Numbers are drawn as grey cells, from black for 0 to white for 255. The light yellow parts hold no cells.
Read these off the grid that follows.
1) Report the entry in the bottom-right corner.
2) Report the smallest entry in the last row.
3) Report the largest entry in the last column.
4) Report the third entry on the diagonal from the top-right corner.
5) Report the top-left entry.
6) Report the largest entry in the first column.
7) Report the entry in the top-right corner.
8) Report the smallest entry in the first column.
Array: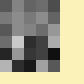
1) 88
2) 25
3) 171
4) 131
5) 88
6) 180
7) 77
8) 37
